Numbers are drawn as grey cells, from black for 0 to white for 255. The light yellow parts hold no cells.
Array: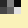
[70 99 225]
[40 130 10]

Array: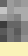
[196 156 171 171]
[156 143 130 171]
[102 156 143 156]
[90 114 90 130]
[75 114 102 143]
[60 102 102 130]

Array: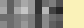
[168 96 168 197 152 50 183 65 37]
[152 96 137 168 152 50 109 125 80]
[137 109 125 152 125 65 137 96 80]
[109 109 125 137 125 65 137 109 96]

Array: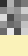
[219 77 135 149]
[149 106 120 192]
[135 164 149 206]
[106 231 77 206]
[47 177 92 120]

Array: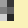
[208 39]
[157 55]
[126 96]

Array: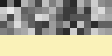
[205 232 193 97 113 128 142 180 113 59 59 142 59 193 219 156]
[180 73 193 113 97 219 205 142 85 59 85 85 85 205 180 168]
[128 113 156 168 205 73 142 156 73 44 205 59 113 205 168 156]
[85 142 219 156 97 73 59 156 113 156 44 193 97 44 97 97]
[30 128 30 180 142 73 193 128 168 73 44 180 128 205 142 128]

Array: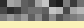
[124 153 124 153 96 138 84 138 84 112 124 138]
[72 44 59 96 112 112 96 196 182 72 166 182]
[44 166 153 96 84 166 196 44 28 124 59 112]

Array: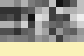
[177 177 134 208 63 192 134 106 94 122 163 208]
[163 163 134 177 122 106 94 192 20 49 94 192]
[122 134 122 122 106 150 134 163 63 134 150 163]
[79 79 49 94 106 192 163 63 150 106 94 150]
[63 79 49 134 20 223 208 63 79 63 208 238]
[49 49 49 79 94 163 192 63 208 177 177 192]
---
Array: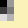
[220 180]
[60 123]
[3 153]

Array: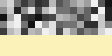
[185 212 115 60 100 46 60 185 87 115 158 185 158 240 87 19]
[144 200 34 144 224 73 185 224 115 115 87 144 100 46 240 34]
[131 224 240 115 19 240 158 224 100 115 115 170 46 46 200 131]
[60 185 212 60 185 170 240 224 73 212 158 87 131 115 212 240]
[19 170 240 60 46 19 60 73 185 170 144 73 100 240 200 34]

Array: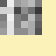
[211 211 71 141 111 56]
[157 227 141 141 170 83]
[141 227 126 186 170 96]
[126 239 126 111 186 111]
[96 239 157 170 186 126]

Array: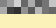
[171 63 48 145 90 183 116 103]
[132 159 209 103 171 90 116 196]

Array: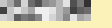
[212 198 95 122 108 137 239 212 182 137 227 166 182]
[198 166 108 212 108 81 137 152 182 227 81 122 50]
[66 198 227 198 166 239 239 227 182 152 66 95 108]

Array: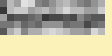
[159 72 87 87 103 118 56 72 72 87 72 133 103 87 87]
[118 118 146 103 118 103 146 146 146 103 118 118 72 103 118]
[103 186 159 226 214 133 118 146 173 186 159 133 118 146 173]
[87 173 202 133 173 173 202 214 202 186 159 159 146 214 186]
[56 186 202 202 159 173 186 159 186 214 186 186 159 159 202]

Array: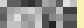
[208 94 94 62 48 78 165 150 94 223 193]
[121 193 193 165 150 208 78 34 179 78 78]
[106 165 179 193 208 179 121 121 193 62 62]
[94 179 223 150 165 193 78 135 150 106 106]

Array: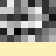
[219 176 163 235 219 247 61 75]
[205 205 104 147 192 235 48 75]
[104 61 104 163 219 104 133 176]
[91 48 61 32 147 176 133 19]
[75 235 91 163 32 119 48 119]
[32 192 5 91 32 75 119 147]
